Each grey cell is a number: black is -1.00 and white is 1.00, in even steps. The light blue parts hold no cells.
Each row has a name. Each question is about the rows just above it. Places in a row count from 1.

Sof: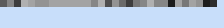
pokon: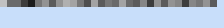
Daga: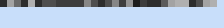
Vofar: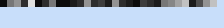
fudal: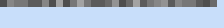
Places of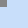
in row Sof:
2 14 21 23 24
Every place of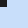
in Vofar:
11 16 19 23 28
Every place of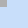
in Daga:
5 26 27 31
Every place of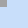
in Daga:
2 25 30
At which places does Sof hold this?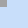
5 8 9 10 11 12 13 26 28
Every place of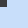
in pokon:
4 22 27
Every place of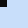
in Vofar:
1 6 9 10 20

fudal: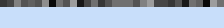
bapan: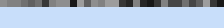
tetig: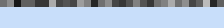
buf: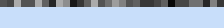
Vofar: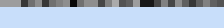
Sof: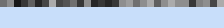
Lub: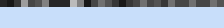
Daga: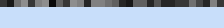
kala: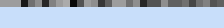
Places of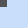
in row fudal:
4 6 10 16 20 26
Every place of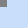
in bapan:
2 3 8 15 20 24

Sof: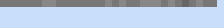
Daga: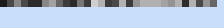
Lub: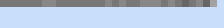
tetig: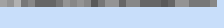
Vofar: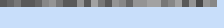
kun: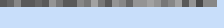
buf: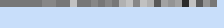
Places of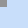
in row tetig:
2 10 12 16 17 26 27
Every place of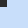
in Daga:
5 6 11 27
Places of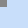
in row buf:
7 8 14 16 20
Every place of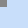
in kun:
3 12 18 25 30 31
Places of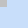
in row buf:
11 19 21 28
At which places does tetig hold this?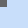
6 7 8 18 21 22 23 25

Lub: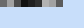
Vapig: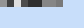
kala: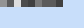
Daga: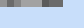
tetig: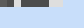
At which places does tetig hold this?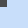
2 4 5 6 7
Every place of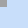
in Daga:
4 5 6
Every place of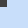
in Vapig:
2

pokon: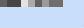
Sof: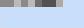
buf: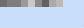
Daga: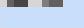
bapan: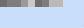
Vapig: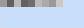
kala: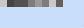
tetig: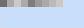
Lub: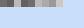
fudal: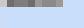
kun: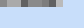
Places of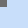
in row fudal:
2 5
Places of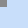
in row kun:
1 5 6
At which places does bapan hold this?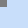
2 3 7
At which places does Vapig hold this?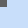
2 4

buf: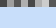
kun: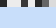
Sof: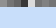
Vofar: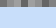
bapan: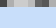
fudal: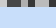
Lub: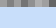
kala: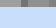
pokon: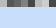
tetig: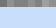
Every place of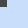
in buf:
1 5
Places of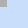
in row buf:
4 6
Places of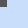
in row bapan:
7
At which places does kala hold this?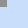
5 6 7
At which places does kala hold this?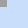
1 2 3
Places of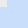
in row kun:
2 3 5

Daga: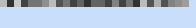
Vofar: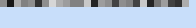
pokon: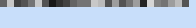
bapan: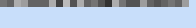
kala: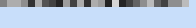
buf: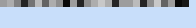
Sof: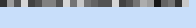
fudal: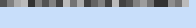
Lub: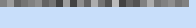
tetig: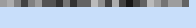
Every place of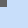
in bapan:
2 5 6 7 13 22 24 26
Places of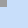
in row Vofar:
10 15 24
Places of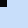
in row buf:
10 26

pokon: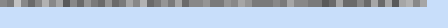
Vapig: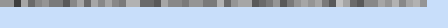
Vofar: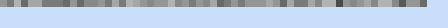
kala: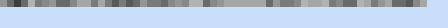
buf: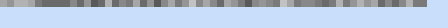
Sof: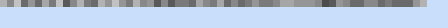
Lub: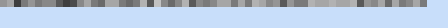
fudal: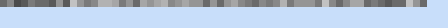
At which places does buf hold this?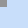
2 13 22 27 34 38 51 53
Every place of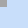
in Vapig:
4 12 14 16 24 35 36 44 46 50 55 59
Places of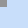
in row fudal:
9 12 19 22 26 28 29 31 33 43 44 45 60

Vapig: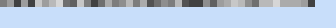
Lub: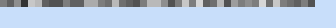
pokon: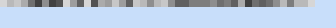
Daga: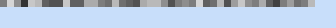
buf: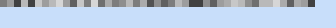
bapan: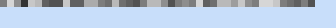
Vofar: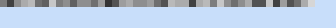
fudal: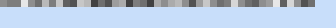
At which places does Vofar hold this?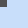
17 24 37 38 42
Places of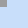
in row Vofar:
15 18 22 41
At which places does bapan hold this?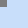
1 15 21 26 28 37 41 44
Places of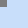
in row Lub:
1 10 15 21 26 28 35 37 41 44

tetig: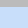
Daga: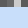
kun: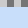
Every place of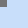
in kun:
2 4
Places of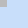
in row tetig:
1 2 3 4
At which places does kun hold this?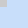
1 3
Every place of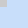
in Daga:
3
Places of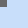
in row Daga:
2
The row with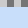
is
kun

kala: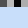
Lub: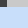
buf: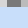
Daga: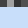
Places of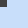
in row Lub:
1
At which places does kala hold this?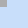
4
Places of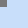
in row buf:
2 3
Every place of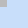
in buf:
4
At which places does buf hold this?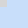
1
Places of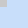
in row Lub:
2 3 4

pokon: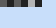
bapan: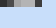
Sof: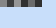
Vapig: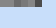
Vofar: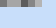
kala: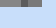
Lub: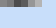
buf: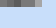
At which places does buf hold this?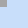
6
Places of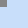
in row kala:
1 2 3
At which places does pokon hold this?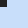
2 4 6
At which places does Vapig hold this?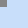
1 2 5

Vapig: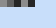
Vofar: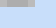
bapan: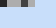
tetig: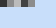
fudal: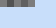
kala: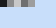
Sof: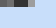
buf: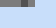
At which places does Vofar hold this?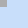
2 3 4
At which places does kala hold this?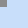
2
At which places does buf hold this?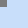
1 2 3 5
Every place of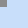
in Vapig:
1 4
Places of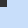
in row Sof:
3 4
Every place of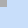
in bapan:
2 3 5

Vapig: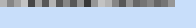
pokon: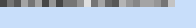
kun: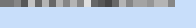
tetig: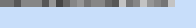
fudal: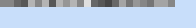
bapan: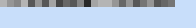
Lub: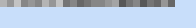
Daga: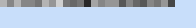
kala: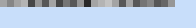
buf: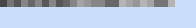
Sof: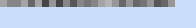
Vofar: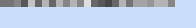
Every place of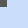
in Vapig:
7 9 11 18
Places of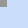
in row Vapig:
12 14 19 25

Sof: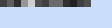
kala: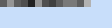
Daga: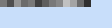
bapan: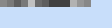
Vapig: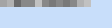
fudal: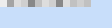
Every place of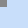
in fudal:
5 9
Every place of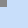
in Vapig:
4 5 7 9 11
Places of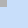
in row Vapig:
2 12

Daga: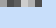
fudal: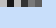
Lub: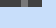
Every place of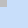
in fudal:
1 3
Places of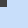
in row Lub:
1 2 3 5 6
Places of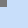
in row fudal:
5
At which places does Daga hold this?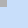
5

